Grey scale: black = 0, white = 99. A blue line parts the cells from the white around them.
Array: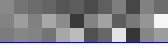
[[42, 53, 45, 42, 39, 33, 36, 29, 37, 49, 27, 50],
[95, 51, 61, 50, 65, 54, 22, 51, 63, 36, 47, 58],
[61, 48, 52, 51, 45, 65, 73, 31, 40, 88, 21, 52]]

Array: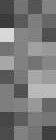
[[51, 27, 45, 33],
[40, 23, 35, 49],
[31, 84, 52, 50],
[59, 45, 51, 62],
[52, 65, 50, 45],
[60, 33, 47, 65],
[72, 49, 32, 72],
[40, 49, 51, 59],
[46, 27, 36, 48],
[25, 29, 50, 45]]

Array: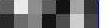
[[19, 36, 91, 55, 36, 7, 64],
[27, 16, 42, 51, 8, 30, 80]]

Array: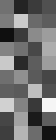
[[31, 44, 14, 23],
[36, 48, 79, 41],
[61, 6, 23, 54],
[67, 51, 44, 28],
[61, 78, 16, 36],
[27, 43, 56, 35],
[31, 37, 35, 74],
[95, 81, 51, 22],
[37, 27, 63, 10],
[7, 24, 70, 42]]

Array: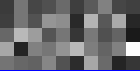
[[25, 23, 46, 27, 31, 41, 24, 35, 50, 27],
[15, 24, 46, 32, 58, 55, 16, 70, 34, 66],
[10, 40, 72, 61, 33, 46, 21, 47, 31, 39],
[98, 65, 14, 50, 46, 57, 72, 49, 39, 50],
[21, 45, 40, 38, 52, 32, 17, 65, 41, 14]]

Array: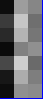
[[52, 5, 61],
[43, 23, 77],
[46, 16, 70],
[56, 4, 50],
[41, 28, 80],
[49, 9, 67],
[54, 5, 56]]

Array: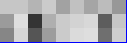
[[59, 77, 77, 70, 79, 63, 75, 64, 73],
[77, 60, 86, 20, 68, 79, 82, 84, 36],
[80, 52, 83, 33, 61, 79, 85, 86, 43]]

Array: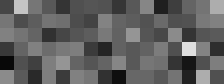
[[67, 27, 76, 46, 34, 20, 31, 33, 32, 21, 34, 52, 12, 24, 39, 45],
[50, 46, 30, 36, 45, 43, 30, 26, 51, 39, 36, 32, 41, 31, 32, 47],
[35, 50, 45, 39, 19, 27, 33, 36, 47, 38, 58, 33, 28, 54, 20, 33],
[18, 22, 39, 50, 42, 47, 49, 23, 14, 38, 34, 38, 48, 31, 86, 51],
[49, 3, 31, 25, 49, 58, 39, 33, 39, 52, 34, 46, 44, 20, 8, 31],
[31, 54, 35, 16, 49, 23, 50, 46, 19, 6, 40, 40, 34, 45, 13, 67]]
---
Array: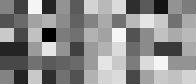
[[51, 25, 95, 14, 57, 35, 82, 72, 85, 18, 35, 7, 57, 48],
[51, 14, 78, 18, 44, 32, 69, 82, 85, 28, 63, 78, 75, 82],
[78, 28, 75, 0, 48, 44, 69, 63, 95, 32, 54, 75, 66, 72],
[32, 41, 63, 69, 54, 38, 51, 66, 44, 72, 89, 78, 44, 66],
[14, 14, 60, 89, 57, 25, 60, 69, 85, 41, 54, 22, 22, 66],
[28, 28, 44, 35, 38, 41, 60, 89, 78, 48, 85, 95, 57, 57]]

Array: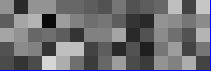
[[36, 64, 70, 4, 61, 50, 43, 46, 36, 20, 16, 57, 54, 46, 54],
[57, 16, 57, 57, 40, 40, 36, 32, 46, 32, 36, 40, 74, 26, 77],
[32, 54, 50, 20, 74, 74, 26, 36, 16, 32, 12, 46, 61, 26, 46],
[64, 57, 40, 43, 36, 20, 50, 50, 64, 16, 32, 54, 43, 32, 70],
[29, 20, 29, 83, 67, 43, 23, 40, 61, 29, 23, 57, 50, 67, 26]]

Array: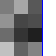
[[75, 38, 51],
[48, 65, 34],
[57, 27, 30],
[42, 20, 12]]

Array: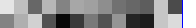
[[51, 68, 81, 32, 3, 22, 47, 32, 58, 14, 11, 77, 85],
[89, 74, 40, 71, 51, 65, 62, 55, 44, 40, 36, 77, 29]]

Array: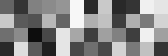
[[39, 20, 50, 54, 58, 96, 16, 78, 16, 20, 93, 89],
[16, 86, 35, 12, 89, 28, 43, 28, 82, 47, 75, 20],
[78, 35, 32, 71, 39, 96, 68, 75, 24, 68, 47, 82],
[43, 54, 5, 28, 89, 65, 24, 62, 50, 24, 93, 62]]

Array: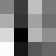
[[51, 23, 74, 47],
[84, 1, 71, 55],
[67, 20, 63, 43],
[98, 9, 34, 40]]
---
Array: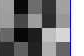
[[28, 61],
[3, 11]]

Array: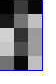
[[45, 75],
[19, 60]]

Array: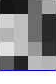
[[74, 42],
[74, 42]]

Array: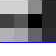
[[33, 0],
[65, 39]]

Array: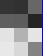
[[36, 14],
[69, 89]]

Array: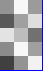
[[62, 86],
[73, 44]]

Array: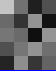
[[20, 57],
[41, 6]]

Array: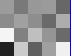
[[62, 55],
[50, 74]]
